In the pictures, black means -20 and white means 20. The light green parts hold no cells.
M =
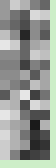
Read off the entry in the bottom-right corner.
-8
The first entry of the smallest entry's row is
10
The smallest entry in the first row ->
-4
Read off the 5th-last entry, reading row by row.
12
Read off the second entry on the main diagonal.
-2
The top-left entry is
4
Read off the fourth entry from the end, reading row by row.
0
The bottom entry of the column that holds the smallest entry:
-10
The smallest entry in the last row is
-12
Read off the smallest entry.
-16
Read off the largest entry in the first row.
12
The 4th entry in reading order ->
0
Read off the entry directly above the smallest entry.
-8
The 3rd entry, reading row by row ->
8
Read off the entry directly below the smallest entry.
-12
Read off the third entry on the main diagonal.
-8

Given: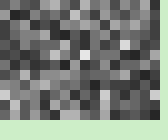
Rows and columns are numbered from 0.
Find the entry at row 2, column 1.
-2
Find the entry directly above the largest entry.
-12
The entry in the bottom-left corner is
-4
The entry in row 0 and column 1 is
0
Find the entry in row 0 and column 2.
-6
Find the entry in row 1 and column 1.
-14
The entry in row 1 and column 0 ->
4
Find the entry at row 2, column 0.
-10
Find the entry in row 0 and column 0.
-6
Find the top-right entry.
-12
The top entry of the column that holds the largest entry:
8
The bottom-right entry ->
-14
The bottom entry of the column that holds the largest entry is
-2
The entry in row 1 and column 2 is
-12
